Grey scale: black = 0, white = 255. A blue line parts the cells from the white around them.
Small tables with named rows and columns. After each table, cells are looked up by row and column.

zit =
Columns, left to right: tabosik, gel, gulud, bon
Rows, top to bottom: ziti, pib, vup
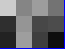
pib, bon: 76
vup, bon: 14
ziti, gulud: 157
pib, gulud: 71
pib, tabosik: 47
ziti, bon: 115
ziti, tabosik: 204
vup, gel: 158
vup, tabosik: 34
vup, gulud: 62
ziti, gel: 133
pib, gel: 149

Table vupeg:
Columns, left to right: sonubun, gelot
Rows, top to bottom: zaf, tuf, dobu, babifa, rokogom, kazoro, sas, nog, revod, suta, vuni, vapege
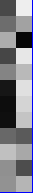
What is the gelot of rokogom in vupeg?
185
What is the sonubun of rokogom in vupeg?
132
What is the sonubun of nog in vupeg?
15
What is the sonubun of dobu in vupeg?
172
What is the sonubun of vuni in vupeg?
144
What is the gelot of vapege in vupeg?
181
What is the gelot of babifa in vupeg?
231

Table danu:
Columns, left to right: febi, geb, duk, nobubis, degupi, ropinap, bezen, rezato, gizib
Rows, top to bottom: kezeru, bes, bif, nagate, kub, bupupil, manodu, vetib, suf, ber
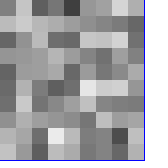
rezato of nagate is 159
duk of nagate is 158
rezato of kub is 138
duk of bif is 186
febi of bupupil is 106
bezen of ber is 131
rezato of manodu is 126
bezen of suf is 131
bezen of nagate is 113
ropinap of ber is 120
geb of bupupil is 178
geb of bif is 146
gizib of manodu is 123
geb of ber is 153

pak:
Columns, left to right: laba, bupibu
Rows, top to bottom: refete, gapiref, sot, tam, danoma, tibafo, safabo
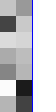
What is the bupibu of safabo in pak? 65
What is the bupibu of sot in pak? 213
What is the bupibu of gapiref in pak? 201
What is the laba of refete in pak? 196
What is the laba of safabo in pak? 180
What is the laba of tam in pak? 171
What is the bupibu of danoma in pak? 182
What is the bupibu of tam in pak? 189
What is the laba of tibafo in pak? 250
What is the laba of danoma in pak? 133
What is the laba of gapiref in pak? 68
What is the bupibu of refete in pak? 153

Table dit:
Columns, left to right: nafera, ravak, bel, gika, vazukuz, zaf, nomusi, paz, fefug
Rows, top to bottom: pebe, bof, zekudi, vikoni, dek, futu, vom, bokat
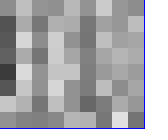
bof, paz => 150
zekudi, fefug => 166
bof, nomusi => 160
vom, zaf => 103
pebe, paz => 151
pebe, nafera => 141
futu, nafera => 86
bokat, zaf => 178
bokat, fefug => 115
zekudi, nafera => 88
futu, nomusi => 189
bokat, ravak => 131
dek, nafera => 59
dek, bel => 147
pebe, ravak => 190
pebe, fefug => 140
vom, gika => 190

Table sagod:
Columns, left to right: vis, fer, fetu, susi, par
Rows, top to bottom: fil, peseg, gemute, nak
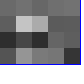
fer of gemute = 71
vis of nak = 84
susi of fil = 111
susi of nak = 118
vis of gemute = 46
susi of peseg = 91

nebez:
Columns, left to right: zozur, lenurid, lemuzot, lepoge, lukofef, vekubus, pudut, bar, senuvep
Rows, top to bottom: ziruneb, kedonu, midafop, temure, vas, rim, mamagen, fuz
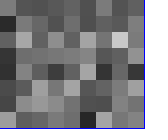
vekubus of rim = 86
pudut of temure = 86
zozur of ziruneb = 124
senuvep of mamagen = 115
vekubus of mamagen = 80
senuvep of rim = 160
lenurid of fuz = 94
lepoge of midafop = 142
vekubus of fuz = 39
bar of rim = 124
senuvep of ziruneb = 96
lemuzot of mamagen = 152
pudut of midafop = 116
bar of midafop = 201
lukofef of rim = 164
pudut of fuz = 165
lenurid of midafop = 167
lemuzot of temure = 114

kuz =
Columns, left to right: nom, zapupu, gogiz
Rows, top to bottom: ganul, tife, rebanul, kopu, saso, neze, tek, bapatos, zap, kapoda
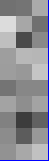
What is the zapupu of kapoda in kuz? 168
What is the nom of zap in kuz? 140
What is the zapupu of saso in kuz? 152
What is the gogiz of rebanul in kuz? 137
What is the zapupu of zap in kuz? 92
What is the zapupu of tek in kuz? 142
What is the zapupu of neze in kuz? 135
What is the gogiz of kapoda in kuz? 193
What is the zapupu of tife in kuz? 167

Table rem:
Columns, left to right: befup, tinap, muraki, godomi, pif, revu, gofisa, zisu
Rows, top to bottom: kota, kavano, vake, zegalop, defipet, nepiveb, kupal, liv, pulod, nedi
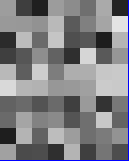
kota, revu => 111
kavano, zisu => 227
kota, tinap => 62
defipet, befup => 185
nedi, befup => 161
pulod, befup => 30
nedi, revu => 63
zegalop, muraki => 142
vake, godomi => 197
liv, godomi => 138
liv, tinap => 165
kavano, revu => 128
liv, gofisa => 200
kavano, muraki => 146
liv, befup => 106
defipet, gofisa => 199
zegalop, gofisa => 89
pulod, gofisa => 123
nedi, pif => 180

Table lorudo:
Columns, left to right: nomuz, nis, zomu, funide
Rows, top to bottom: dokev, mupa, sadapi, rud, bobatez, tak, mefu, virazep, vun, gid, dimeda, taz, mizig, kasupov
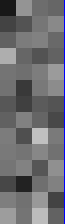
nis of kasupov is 116
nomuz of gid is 121
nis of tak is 57
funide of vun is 122
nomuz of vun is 124
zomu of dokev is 109
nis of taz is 34
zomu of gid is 135
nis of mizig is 113
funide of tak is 140
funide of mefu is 84
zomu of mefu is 91
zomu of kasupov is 188
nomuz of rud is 174
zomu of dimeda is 86
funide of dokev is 102
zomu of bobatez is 125

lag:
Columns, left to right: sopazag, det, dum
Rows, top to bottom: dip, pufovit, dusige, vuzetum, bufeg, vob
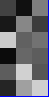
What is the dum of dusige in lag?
114
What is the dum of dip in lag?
126
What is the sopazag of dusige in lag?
203
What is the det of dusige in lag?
97
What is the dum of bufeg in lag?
86
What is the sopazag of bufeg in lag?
93
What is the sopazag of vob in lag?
37
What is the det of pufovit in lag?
135
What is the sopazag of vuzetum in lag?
11
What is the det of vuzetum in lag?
103
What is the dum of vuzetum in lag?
93
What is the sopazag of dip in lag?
66
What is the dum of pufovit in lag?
60
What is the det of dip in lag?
16
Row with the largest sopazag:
dusige

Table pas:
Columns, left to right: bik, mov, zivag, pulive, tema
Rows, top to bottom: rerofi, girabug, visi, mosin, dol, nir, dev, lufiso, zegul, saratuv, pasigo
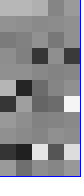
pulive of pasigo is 134
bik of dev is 54
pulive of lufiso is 132
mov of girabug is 143
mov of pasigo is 111
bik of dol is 144
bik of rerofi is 183
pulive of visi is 120
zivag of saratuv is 229
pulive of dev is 108
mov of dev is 159
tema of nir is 144
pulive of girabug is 140
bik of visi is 123
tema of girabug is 144
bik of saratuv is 52
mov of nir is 37

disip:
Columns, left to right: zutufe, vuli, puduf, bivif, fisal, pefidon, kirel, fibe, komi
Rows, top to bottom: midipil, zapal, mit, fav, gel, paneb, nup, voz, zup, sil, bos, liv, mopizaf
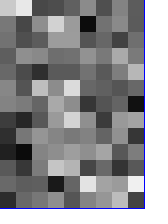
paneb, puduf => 190
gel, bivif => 90
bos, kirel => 105
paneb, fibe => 85
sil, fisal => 158
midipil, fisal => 96
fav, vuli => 143
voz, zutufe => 61
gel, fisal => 90
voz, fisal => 212
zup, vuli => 119
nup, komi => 17

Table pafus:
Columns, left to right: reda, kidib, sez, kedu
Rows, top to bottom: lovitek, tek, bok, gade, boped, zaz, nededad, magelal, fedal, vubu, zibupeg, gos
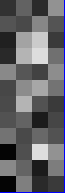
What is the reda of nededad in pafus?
74
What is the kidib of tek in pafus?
73
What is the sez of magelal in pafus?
27
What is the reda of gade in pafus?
41
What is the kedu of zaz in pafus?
115
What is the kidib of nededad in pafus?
180
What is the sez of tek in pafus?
135
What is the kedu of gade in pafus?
112
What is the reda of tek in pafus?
84
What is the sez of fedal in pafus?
104
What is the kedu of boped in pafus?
141
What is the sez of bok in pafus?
203
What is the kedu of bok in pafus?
58

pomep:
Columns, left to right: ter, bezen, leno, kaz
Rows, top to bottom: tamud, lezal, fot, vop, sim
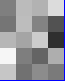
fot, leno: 204
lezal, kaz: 82
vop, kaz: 174
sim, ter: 198
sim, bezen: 113
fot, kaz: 47
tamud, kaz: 220
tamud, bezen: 187
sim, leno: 140
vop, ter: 246
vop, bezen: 126
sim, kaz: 122
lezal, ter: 117
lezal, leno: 131
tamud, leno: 178
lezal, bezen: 189

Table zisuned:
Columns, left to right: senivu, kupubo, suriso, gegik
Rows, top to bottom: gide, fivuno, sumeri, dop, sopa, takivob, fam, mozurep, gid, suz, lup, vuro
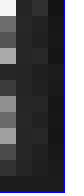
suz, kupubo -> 38
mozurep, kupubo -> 39
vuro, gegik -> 28
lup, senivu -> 50
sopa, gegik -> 28
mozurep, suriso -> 33
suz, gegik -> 24
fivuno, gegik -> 23
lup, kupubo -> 37
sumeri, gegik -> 24
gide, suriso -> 48
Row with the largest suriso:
gide

